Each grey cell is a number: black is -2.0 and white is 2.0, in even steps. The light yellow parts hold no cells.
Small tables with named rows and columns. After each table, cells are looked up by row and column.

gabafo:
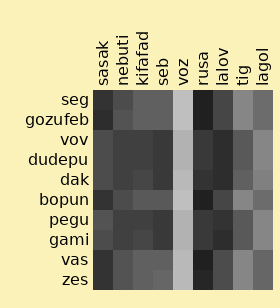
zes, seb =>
-0.4
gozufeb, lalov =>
-0.9
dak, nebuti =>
-1.0
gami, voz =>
0.8
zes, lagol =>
-0.4
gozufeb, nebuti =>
-0.7
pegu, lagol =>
0.1
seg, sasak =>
-1.2
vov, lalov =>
-1.3
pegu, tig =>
-0.6
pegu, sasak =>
-0.7
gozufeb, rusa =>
-1.5
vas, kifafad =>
-0.5
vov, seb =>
-1.1
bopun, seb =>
-0.6

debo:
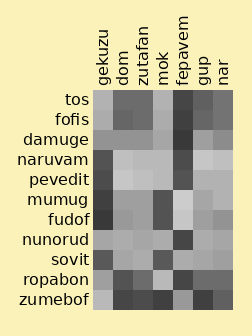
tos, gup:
-0.5
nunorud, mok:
0.7
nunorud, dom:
0.7
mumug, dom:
0.5
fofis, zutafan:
-0.3
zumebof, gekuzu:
0.9
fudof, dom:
0.4
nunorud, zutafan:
0.6
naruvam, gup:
1.1
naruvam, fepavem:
-0.8
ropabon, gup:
-0.3
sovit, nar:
0.5
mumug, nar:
0.8
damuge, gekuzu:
0.3
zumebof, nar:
-0.5
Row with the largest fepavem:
mumug

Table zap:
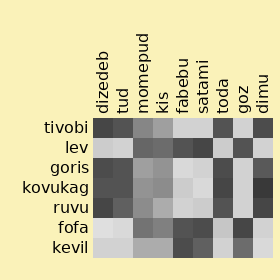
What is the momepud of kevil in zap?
0.7
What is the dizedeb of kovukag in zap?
-0.7
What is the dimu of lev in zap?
1.3
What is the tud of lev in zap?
1.3
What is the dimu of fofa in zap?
1.3
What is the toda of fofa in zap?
1.1
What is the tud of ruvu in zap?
-0.5
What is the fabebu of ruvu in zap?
1.3
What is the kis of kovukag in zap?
0.2
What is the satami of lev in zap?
-0.9
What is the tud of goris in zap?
-0.7
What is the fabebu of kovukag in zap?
1.2
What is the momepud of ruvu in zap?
0.2
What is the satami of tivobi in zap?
1.3
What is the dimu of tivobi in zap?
-0.8
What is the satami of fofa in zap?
-0.8

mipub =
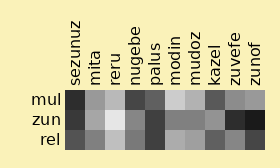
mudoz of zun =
0.0
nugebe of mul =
-0.9
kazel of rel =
-0.5
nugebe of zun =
0.1
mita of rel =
0.0
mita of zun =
0.6
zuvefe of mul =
0.2
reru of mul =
0.9
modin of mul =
1.2
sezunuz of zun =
-1.1
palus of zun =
-1.0
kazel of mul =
-0.6
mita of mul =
0.4
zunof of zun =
-1.6
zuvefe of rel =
0.1
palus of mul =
-0.5
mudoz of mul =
0.8
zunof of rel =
-0.9
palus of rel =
-1.0
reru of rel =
1.0
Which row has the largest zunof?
mul

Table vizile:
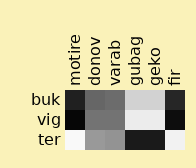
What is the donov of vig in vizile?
-0.2
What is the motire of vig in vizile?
-1.9
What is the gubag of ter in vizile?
-1.6
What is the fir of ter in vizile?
1.8
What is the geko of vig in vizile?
1.7
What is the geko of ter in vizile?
-1.6
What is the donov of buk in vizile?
-0.4
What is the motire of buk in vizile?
-1.5
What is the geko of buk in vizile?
1.3
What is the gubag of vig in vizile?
1.7
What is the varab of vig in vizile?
-0.2
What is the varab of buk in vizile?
-0.3
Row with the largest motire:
ter

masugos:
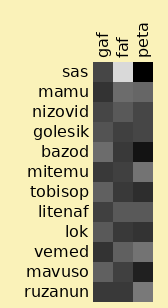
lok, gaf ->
-0.6
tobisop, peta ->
-1.3
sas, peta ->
-2.0
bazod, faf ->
-1.1
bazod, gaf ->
-0.3
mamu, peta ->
-0.4
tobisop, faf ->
-1.1
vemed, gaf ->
-1.2
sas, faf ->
1.4
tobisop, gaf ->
-0.5
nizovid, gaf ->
-0.9
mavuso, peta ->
-1.5

